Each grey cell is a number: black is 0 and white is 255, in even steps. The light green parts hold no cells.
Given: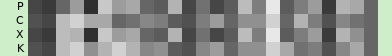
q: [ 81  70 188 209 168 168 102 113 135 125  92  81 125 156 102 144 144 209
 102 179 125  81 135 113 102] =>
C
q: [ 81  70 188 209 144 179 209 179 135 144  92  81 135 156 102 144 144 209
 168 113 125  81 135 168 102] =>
K
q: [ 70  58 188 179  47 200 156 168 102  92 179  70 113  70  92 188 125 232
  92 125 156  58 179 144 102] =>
X
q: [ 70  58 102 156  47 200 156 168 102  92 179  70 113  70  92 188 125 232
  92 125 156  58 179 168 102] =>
P

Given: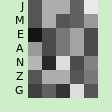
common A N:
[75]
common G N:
[222]
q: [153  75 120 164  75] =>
A

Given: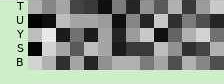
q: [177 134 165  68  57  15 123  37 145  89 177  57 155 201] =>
T
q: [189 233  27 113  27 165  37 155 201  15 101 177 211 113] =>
Y
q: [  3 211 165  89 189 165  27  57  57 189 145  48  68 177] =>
S
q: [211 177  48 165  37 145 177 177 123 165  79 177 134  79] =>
B
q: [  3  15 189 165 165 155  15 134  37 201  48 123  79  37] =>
U

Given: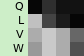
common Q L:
[6]
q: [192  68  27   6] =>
L

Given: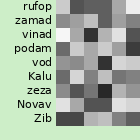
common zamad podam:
[159]
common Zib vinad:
[179]
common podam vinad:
[168]
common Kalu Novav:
[213]
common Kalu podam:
[107]

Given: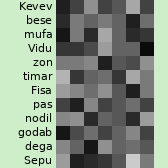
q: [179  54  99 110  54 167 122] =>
timar
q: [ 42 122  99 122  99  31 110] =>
bese
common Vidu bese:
[99]
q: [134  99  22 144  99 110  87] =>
dega
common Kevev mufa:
[167]

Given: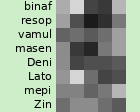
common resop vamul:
[160]
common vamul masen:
[160]
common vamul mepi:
[99]
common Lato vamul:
[110]
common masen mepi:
[120]
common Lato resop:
[79]

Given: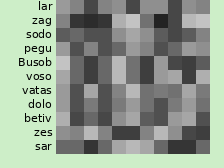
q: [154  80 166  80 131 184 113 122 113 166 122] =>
vatas
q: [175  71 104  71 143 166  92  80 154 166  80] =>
betiv
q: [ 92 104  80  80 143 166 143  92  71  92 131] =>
sodo
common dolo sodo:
[80]
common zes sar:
[184]

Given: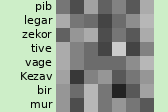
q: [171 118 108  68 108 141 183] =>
legar
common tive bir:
[108]
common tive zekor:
[171]

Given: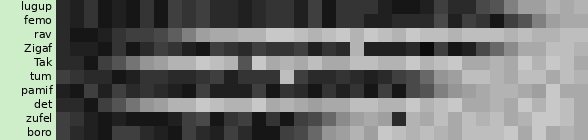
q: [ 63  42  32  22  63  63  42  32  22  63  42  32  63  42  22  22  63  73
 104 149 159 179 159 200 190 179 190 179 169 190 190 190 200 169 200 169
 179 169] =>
boro
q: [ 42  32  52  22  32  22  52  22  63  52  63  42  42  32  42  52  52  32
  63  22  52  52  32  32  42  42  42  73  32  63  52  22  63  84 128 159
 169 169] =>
femo
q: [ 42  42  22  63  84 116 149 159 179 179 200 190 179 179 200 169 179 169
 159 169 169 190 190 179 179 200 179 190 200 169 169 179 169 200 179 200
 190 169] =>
det
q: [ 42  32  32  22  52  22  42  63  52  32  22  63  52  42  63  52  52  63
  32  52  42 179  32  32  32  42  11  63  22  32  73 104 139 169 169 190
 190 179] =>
Zigaf
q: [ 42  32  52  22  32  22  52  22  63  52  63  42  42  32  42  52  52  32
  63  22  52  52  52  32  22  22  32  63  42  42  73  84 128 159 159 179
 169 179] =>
lugup

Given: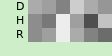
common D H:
[159]
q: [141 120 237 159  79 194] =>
H
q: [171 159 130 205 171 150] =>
D

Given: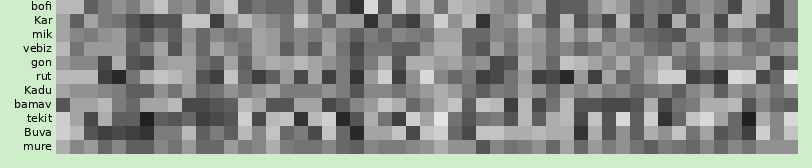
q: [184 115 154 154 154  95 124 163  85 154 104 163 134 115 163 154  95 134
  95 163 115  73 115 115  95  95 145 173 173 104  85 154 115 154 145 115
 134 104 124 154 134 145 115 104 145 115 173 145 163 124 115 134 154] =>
vebiz
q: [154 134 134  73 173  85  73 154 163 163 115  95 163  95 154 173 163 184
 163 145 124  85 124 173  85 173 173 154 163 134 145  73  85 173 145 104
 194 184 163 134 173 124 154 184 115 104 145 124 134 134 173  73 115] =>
gon
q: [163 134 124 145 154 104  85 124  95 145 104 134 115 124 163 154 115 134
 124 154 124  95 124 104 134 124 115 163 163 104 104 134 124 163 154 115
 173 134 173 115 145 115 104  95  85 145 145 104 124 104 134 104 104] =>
mik

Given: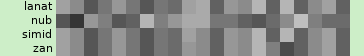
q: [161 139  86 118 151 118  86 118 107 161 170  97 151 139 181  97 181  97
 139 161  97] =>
lanat

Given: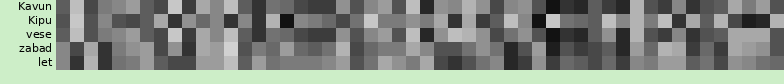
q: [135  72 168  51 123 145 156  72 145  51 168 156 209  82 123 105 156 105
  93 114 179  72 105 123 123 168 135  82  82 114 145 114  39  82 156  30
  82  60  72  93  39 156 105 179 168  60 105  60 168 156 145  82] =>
zabad

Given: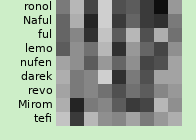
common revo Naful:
[122]
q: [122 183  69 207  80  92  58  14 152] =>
ronol
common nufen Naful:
[101]
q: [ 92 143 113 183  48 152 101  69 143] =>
lemo
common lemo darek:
[48]

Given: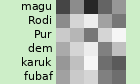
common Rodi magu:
[140]
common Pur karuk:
[246]
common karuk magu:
[151]
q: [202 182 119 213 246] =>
Pur
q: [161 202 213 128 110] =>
fubaf

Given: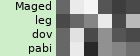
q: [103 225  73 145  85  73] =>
dov
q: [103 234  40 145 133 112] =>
pabi
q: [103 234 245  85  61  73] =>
Maged
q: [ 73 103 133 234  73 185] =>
leg

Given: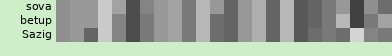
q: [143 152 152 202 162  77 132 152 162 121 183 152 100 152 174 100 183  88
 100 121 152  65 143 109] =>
sova
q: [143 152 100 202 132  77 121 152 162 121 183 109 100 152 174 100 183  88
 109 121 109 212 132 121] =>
Sazig
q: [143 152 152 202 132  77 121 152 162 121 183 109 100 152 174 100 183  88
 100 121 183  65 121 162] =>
betup

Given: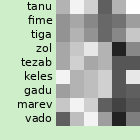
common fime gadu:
[158]
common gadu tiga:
[179]
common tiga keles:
[179]
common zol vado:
[34]
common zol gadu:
[179]

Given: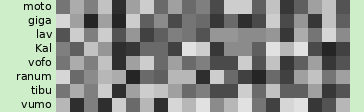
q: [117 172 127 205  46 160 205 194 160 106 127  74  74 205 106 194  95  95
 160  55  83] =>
tibu
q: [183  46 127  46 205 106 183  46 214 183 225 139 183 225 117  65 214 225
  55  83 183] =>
vumo
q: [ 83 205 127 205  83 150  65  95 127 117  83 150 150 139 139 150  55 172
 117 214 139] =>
lav
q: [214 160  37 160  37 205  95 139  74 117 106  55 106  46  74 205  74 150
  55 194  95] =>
giga

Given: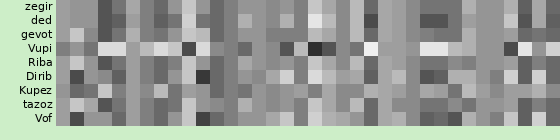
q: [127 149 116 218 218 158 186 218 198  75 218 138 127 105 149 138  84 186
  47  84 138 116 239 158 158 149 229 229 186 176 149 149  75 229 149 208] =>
Vupi
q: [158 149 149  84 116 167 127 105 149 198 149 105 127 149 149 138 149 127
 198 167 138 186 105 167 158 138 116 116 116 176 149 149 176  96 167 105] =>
zegir
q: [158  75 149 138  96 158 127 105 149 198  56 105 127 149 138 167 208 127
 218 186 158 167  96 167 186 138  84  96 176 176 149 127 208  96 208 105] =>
Dirib
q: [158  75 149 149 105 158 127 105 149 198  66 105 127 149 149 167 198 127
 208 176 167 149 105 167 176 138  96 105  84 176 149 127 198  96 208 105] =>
Vof

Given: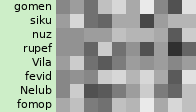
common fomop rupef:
[113]
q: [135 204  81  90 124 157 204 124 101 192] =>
Nelub
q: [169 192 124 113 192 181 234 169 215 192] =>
fomop
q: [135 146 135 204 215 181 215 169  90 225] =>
fevid

